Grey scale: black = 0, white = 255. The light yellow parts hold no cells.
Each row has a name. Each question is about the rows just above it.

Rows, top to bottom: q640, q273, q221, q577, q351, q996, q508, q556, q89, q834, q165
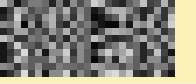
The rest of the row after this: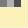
[152, 79, 139, 107, 9, 37, 95, 123, 178, 95, 107, 37, 164, 123, 52, 164]
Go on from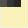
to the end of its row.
[95, 123, 193, 66, 79, 178, 66]
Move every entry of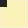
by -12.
[25]
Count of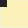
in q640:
3
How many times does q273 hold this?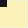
2

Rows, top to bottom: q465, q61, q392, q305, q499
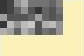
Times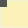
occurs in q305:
1
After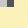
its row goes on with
[175, 187, 146]
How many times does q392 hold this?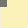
0
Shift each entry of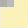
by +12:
[187, 199]
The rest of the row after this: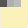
[146]
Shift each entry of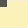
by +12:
[96]
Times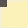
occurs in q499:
1

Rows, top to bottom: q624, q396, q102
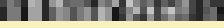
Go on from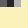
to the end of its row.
[163, 39, 149, 179, 96, 109, 109, 84, 39, 134, 109, 163, 54, 195, 134, 96, 122, 54, 96, 69, 109, 149, 69, 39, 96, 54, 54]
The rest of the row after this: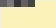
[109, 149, 69, 39, 96, 54, 54]
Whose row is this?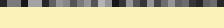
q102
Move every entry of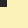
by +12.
[51]
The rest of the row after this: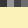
[149, 96, 109, 54, 39, 96, 109, 39]
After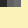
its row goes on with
[39]

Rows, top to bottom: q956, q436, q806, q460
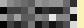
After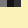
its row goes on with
[35, 35, 79, 217]
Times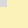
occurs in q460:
1

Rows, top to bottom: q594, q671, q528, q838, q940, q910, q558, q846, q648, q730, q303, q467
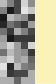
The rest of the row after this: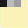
[141, 56]
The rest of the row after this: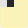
[186, 128, 114]
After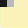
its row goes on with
[157, 141, 56]
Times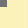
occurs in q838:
1
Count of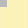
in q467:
0
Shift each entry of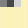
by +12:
[140, 83, 223]

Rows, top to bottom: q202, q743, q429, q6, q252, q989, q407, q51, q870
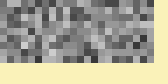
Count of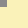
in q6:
5
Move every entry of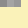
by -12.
[127, 152, 140]
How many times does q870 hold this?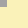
3
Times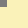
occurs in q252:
3
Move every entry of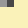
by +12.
[164, 84]
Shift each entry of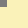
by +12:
[136]
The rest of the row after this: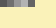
[164, 191, 112, 87, 124, 124, 152, 191, 164, 112, 152, 100, 100, 164, 56, 164]

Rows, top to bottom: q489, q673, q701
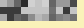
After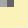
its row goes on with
[128, 140, 113]
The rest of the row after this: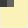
[87, 140, 184, 168, 101, 128, 140, 113]
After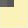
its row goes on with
[140, 184, 168, 101, 128, 140, 113]
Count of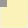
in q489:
3
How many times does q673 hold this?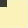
4
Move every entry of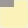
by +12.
[165, 165]

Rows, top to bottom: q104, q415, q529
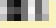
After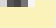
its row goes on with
[102, 202]
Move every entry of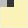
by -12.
[178, 42]
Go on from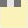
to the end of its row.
[175]
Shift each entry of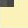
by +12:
[98, 82]
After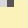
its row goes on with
[70, 116, 245, 102, 202]
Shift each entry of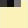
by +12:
[66, 25, 128]
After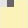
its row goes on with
[202]

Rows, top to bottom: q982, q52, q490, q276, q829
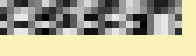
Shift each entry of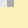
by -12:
[218, 160]
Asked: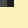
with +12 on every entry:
[86, 42]
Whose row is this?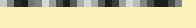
q982
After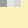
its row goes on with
[130, 16, 16, 88, 188, 230, 201, 104, 16, 16, 116, 215, 230, 172, 44]
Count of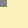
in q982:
4
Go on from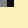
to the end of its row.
[16, 88, 188, 230, 201, 104, 16, 16, 116, 215, 230, 172, 44]
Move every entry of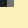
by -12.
[18, 104]

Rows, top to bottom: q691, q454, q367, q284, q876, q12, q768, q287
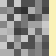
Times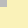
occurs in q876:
3
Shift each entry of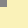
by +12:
[146]

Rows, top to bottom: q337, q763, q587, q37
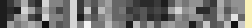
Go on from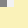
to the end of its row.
[118, 118, 186, 132, 118, 29, 186, 102, 161, 86, 146, 161, 132, 132, 29, 102, 198, 86, 102, 186, 16, 198]
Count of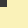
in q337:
5
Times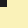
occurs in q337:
2
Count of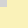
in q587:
2

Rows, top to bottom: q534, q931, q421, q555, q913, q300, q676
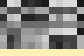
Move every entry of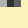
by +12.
[188, 62, 108]
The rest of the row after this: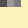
[164, 164, 80, 80, 96, 80, 176]
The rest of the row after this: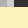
[66, 66, 176]

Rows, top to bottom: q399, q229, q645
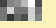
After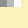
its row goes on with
[78]
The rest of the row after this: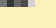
[131]
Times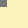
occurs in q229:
4

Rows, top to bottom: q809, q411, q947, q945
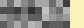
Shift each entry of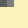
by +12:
[107, 138]
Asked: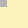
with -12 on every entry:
[169]
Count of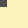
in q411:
3
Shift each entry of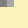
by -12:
[114, 155]
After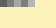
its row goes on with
[167, 79, 95, 95, 79]
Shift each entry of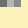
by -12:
[98, 169, 126]
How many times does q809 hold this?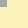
4

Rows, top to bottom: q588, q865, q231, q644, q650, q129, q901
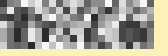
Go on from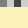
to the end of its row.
[86, 127, 182, 113, 56, 127, 206, 170, 100, 141, 182]
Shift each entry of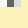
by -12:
[235, 88, 209]
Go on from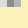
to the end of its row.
[247, 100]

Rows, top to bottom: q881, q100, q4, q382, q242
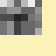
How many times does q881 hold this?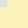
1
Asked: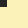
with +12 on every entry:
[49]
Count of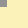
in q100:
3

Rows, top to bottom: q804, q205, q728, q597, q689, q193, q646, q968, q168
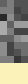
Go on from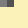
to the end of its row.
[82]
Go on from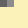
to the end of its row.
[157]
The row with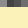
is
q968
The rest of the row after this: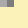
[68, 68]
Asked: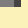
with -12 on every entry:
[113, 113, 56]
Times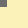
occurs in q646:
2

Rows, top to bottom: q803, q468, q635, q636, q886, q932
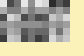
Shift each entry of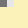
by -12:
[104, 219]
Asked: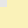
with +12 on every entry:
[243]
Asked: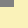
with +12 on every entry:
[141, 141]

